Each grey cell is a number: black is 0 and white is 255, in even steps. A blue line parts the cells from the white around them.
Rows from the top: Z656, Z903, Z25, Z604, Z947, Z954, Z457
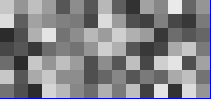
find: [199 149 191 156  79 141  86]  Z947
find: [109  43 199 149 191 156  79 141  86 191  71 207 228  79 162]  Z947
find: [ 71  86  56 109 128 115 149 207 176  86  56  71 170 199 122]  Z604

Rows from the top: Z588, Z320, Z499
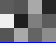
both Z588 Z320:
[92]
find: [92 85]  Z588
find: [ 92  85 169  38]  Z588
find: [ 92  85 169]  Z588
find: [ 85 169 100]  Z499

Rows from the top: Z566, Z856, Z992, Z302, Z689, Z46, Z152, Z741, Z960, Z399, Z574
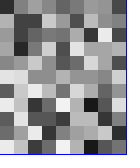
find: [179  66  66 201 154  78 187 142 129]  Z856
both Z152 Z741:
[235]
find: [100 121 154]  Z566

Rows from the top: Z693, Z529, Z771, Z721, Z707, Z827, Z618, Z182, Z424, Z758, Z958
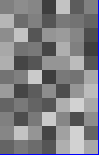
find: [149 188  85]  Z707
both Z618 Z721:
[69]
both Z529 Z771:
[85]
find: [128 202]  Z827
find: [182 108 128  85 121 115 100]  Z529

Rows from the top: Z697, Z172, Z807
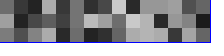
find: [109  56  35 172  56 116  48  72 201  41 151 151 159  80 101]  Z697
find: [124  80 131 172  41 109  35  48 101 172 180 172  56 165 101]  Z807
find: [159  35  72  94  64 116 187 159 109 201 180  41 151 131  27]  Z172
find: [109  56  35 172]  Z697

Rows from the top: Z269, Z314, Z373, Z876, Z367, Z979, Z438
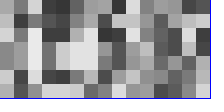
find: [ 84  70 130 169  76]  Z314
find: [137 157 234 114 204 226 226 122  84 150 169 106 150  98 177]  Z367
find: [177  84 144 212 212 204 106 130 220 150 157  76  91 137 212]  Z438

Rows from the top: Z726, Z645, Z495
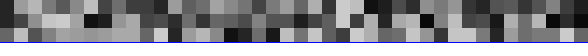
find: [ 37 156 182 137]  Z495
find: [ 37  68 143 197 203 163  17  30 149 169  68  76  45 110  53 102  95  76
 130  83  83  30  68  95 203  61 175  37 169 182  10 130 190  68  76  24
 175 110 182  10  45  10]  Z645
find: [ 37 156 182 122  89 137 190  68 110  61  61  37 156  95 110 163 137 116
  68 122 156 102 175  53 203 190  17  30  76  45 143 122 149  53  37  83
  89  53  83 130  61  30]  Z726
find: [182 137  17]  Z495
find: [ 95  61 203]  Z495

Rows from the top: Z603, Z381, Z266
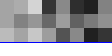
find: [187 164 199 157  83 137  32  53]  Z266
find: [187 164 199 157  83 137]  Z266
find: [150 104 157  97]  Z381
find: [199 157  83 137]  Z266
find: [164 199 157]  Z266

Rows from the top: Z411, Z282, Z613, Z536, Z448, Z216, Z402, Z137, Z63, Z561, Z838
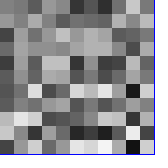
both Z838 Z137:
[152]
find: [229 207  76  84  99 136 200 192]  Z63
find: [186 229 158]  Z402
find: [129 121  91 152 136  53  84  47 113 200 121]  Z411

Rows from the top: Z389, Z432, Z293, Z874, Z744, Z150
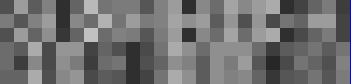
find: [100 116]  Z874
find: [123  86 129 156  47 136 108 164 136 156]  Z389
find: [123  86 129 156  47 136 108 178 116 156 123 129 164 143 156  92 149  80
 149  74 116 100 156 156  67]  Z432
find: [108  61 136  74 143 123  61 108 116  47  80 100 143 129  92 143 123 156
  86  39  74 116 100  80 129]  Z744
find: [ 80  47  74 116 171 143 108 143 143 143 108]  Z874
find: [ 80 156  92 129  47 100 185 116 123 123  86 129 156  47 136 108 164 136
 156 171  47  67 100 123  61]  Z389
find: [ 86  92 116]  Z150

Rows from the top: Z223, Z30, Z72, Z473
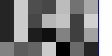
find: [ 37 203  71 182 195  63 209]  Z30
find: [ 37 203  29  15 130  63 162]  Z72
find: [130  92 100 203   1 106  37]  Z473

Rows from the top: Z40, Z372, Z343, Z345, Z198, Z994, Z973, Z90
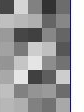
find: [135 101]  Z343
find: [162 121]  Z345
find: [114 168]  Z90
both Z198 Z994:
[229]

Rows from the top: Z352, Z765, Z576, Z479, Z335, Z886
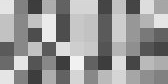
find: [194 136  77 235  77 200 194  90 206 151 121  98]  Z576
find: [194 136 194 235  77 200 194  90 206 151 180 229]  Z765
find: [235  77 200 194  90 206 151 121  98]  Z576
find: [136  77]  Z576

